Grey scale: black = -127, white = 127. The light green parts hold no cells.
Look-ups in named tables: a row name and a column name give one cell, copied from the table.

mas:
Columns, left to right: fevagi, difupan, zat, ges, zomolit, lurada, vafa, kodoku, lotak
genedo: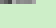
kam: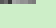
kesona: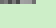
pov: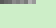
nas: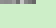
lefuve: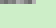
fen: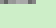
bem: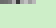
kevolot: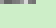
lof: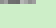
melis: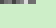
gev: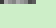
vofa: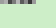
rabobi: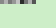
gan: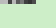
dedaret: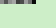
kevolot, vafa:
89
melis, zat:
-1
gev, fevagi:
-67
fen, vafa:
41
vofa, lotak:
25
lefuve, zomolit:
44
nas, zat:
13
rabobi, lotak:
-43
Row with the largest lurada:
nas

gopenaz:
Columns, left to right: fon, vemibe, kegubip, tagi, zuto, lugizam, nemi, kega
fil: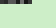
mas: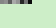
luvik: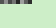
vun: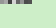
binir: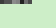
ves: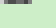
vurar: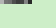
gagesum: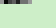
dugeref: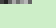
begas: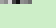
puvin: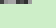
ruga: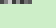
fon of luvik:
-44
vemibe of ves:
-10
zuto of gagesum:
-94
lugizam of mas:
-88
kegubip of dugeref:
-28
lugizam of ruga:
-71
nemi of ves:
-57
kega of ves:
1
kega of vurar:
-86
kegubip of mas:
-34
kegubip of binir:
-44
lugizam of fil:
-16
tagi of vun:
83
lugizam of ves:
-21

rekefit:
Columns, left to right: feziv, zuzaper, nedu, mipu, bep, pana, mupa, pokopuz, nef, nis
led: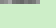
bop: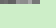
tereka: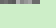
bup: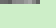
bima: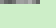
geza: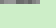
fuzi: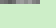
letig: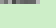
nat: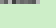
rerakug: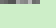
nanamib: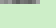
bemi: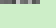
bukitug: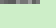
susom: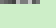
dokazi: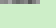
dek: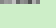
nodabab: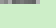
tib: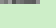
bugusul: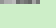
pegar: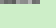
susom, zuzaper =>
-28
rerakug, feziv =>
-16
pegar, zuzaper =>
-23
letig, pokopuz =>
-26
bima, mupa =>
24
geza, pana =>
-18

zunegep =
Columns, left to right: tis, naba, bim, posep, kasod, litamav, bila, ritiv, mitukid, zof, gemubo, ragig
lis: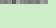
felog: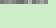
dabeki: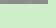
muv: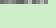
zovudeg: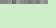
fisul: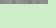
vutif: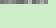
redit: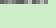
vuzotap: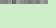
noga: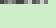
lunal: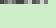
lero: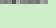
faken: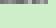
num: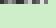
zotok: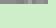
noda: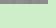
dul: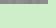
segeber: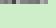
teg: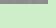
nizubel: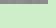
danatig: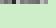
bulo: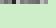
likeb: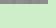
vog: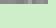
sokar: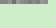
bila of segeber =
3
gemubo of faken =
40
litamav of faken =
-22
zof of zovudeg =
-1
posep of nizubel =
11
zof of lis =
-6
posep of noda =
10
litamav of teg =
11
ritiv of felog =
53

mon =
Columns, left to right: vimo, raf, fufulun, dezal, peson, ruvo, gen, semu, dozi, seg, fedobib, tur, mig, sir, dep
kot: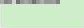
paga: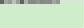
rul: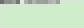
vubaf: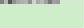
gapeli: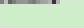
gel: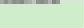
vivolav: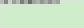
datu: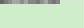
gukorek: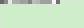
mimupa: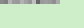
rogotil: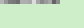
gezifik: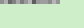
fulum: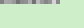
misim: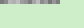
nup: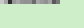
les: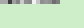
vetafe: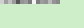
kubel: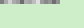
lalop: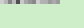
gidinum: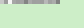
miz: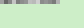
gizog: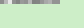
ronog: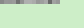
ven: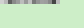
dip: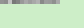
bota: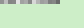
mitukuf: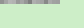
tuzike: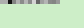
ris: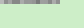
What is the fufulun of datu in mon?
13
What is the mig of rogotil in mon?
40
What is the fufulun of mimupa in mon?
52
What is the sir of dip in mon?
15
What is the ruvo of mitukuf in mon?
37
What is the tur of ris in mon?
29

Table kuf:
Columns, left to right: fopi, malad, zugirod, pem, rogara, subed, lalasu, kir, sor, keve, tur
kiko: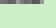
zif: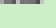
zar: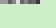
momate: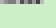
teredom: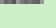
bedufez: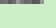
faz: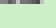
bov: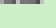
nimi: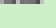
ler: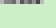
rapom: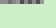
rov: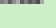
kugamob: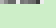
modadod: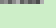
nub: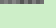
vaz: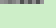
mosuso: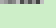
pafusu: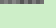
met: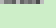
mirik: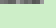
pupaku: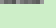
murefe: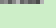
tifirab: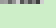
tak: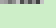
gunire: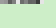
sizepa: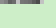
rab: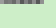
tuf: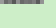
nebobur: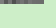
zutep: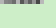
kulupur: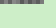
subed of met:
-26
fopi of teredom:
11
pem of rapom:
7
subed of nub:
-42
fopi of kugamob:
48
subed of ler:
-39
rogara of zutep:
54
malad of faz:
4
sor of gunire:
-25
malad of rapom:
13
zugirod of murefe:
-35
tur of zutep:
57

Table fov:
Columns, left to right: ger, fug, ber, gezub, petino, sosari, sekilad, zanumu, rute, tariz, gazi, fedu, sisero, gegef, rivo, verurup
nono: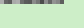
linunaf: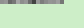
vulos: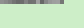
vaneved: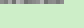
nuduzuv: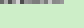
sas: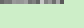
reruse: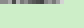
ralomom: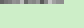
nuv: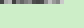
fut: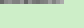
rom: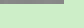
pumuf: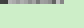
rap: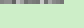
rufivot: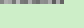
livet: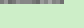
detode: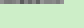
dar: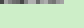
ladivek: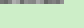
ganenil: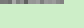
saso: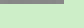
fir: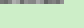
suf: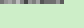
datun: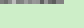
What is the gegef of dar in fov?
-11
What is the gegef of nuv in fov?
25
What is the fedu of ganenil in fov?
25
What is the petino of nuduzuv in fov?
82
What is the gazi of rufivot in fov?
15
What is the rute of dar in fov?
47
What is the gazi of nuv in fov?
-51
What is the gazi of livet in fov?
25
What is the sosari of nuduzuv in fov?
-50
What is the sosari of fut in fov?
23
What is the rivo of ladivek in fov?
-11
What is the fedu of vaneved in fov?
-13
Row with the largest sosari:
ralomom

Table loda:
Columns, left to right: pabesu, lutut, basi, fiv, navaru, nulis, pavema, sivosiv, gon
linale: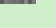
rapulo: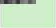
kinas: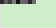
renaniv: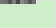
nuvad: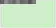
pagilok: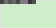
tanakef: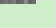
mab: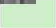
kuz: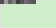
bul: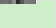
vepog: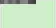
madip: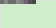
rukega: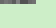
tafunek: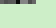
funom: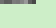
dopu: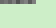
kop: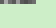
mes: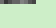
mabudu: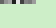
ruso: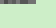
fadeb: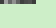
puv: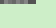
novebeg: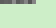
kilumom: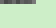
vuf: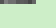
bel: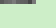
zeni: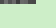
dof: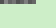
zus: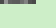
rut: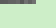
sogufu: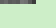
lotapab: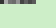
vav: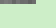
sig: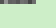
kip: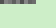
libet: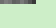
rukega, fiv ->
-35
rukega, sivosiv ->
-21
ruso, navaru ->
-5
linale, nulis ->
-28
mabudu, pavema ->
3
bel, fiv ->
-5

